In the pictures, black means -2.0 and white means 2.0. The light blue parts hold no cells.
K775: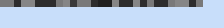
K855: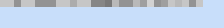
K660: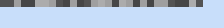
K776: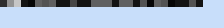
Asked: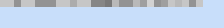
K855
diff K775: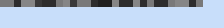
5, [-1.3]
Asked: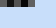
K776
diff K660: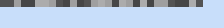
20, [0.5]
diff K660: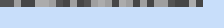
28, [-0.7]
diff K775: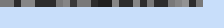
26, [0.1]
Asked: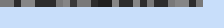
K775

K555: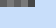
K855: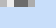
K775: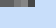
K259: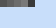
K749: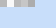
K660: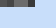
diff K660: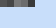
2, [-0.3]
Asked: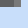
K775
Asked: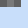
K555
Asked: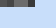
K660
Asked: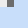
K855

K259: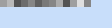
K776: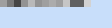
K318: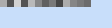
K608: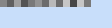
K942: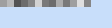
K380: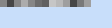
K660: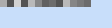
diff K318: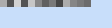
4, [0.9]
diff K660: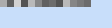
1, [-0.7]
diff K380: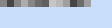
11, [-0.1]
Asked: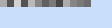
K318
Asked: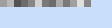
K942

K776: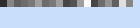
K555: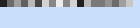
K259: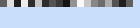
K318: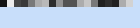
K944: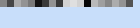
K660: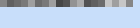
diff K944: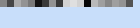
16, [0.7]
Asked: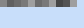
K776

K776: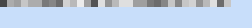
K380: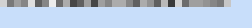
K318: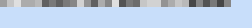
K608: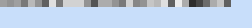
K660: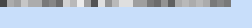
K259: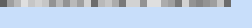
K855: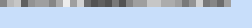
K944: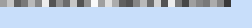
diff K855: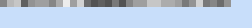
32, [0.5]
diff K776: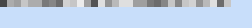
10, [0.9]
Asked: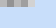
K259
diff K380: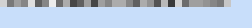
22, [-0.5]
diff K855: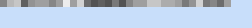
8, [0.7]
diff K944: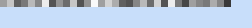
15, [1.5]

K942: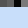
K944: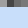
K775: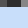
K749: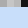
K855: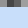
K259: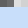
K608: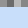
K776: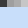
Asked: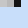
K749
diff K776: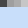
0, [-1.1]

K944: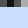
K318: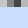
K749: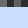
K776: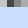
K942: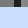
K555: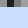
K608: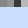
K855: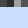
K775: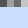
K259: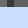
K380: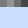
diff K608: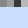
1, [0.3]
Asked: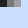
K555
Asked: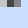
K776
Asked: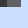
K259
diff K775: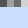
3, [1.1]

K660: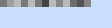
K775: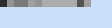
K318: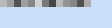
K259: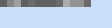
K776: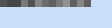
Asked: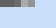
K259
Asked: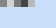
K318

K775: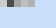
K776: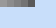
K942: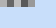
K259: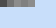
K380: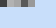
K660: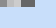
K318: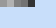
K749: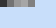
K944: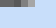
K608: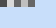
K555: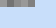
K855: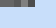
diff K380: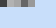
3, [-0.6]
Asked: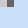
K660
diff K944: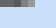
4, [0.6]
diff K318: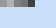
4, [-1.2]

